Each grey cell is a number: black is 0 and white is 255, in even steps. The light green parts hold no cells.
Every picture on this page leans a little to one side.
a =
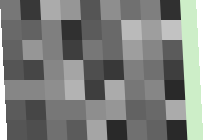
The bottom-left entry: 85
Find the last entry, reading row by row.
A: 41
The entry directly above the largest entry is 48
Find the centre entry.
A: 78
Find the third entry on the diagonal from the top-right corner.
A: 158
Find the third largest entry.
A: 179
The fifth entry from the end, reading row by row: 165
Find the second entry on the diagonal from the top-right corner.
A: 158
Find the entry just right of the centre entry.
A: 56
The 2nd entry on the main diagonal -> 98
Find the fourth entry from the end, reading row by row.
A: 41
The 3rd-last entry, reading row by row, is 112
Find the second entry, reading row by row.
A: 56
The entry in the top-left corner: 119
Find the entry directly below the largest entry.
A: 91
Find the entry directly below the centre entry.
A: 62
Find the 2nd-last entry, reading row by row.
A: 98
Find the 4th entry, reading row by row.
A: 150
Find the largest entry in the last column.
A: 194

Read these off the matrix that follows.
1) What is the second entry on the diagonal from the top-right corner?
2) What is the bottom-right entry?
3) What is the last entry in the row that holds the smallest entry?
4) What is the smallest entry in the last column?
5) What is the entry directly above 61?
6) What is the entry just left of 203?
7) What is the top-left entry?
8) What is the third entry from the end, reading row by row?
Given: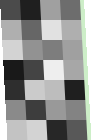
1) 225
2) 88
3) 167
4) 31
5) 203
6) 46
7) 75
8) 211

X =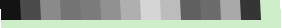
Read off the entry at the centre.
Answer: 175
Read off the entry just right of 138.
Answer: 116

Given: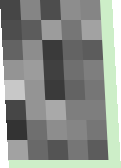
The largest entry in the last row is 162
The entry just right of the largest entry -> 148
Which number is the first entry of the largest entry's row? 200
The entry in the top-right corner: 133
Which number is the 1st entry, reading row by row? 70
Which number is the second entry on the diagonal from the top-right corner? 118
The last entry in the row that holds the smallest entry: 118
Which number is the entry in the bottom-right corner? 92

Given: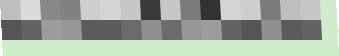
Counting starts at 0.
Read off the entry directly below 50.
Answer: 156
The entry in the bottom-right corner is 99
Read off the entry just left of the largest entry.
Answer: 190
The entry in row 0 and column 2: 136
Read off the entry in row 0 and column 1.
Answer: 218
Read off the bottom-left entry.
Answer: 85
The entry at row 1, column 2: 156

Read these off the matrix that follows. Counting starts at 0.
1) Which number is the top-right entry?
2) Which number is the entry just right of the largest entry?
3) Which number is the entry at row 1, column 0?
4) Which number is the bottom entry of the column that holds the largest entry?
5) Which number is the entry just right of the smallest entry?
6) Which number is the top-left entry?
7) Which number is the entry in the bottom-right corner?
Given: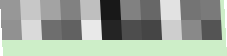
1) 122
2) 36
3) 145
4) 233
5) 129
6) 151
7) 84

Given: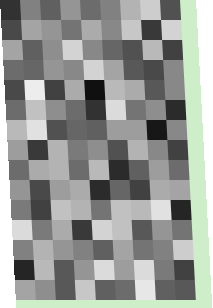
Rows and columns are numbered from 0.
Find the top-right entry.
81
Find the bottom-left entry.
164
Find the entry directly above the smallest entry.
211
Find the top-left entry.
50
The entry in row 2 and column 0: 164
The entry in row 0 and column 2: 96
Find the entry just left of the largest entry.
73
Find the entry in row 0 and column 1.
129
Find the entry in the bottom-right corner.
88
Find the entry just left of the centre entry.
122
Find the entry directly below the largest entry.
193
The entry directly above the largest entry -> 102
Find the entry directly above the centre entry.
96
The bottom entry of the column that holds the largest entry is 142
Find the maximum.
237
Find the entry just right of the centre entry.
81
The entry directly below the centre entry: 185
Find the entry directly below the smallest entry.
50
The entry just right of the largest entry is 65
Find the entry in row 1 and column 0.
73

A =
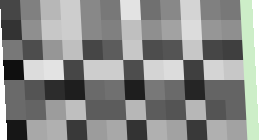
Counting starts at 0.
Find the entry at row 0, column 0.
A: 70
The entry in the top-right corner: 120
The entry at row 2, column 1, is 77
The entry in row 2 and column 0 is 120
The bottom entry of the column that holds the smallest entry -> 22
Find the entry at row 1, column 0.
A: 51
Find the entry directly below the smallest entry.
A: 106
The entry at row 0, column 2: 183
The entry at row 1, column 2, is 199
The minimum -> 15

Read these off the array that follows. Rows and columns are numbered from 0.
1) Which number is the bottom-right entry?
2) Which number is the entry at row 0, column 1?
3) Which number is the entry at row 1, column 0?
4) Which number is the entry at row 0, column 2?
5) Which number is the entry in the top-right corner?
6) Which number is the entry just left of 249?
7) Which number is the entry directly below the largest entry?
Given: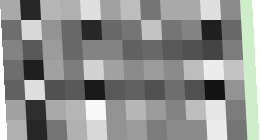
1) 117
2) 39
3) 110
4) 182
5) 139
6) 182
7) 216

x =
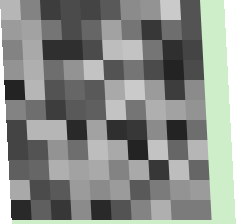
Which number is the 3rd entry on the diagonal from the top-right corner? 117
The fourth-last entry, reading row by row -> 131
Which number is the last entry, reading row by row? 123
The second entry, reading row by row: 131
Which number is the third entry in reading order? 61
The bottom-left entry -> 41
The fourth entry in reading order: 75
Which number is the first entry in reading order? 182
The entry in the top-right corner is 83
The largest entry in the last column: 182
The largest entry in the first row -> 202
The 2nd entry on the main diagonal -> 162
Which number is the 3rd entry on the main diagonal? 47
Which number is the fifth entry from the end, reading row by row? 83

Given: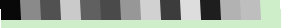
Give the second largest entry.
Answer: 209
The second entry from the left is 138
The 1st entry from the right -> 190
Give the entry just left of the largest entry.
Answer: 60
